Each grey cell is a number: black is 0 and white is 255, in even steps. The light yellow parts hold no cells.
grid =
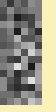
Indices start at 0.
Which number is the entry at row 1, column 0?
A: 84
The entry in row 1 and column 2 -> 96
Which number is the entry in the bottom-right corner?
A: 166
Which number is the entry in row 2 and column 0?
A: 68
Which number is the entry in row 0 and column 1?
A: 56
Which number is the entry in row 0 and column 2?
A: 111
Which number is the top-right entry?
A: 126
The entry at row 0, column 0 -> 111
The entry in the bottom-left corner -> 96
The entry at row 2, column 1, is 111

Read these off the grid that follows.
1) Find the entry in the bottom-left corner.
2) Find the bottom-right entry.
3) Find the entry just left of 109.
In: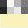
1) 35
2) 109
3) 233

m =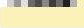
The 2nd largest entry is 224
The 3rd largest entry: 208
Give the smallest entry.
32

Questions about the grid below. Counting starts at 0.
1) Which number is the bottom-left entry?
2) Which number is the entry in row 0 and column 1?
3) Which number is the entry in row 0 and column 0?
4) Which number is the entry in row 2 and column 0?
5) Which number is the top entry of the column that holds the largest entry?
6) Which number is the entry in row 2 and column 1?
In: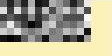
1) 19
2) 35
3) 108
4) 62
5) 234
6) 94

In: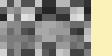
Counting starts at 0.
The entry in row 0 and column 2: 183
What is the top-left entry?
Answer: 199
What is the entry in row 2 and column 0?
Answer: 36
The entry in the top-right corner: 50
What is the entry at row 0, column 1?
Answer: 81
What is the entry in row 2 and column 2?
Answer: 108
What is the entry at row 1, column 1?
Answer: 154
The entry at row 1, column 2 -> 138
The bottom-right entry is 124
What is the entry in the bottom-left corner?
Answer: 211

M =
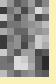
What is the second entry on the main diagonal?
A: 117
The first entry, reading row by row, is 187
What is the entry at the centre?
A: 89
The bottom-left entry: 187
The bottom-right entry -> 89
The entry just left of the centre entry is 145
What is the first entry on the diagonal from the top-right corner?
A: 133
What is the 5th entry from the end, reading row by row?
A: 102
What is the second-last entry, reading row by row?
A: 102
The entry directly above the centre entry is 102
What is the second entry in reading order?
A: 145

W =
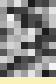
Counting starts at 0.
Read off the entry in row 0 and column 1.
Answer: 158
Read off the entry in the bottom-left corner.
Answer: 51
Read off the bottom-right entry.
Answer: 76
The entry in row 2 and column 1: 243
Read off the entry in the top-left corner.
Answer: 198
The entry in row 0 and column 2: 228
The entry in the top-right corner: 130
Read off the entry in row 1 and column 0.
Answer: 144
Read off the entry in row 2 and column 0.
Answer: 158

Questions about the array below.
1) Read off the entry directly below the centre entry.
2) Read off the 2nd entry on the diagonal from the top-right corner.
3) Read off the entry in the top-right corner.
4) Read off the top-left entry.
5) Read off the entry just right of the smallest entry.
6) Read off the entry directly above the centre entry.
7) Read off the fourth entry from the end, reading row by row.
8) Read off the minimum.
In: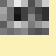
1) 176
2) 64
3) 204
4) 108
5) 64
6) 64
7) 136
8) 19

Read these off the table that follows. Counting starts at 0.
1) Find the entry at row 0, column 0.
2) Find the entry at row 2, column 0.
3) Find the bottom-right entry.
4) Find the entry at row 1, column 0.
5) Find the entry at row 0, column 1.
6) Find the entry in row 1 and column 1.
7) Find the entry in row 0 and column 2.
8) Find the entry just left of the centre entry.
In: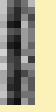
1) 196
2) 184
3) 100
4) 196
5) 114
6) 87
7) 72
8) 72

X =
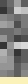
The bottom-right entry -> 134
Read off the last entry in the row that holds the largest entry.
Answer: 217
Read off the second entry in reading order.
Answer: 107
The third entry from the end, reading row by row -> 122
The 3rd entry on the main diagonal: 107
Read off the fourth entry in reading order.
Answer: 94
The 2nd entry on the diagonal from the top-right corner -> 205
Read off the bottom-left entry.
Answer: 134
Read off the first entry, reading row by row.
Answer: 79
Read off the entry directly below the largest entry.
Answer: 94
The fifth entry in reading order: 53
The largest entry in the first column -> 177
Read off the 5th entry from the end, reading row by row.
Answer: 122

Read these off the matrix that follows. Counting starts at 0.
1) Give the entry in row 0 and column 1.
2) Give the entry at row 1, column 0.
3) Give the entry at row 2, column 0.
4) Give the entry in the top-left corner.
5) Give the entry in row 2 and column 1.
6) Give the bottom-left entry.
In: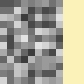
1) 86
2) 114
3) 196
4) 86
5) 182
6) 212

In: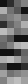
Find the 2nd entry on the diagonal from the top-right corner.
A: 86
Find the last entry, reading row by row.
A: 160
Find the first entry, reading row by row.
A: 18
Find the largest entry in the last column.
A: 189
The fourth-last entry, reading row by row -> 129
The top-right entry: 129
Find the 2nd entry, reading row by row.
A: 46
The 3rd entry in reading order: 101
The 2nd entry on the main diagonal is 114
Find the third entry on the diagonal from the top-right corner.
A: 129
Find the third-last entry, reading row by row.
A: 175

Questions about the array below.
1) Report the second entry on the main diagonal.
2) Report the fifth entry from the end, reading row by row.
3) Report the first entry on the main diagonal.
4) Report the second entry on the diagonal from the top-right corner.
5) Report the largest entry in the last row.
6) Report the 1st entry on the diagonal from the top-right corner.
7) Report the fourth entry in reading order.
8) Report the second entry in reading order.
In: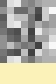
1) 191
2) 145
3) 106
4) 205
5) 232
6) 176
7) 145
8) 220
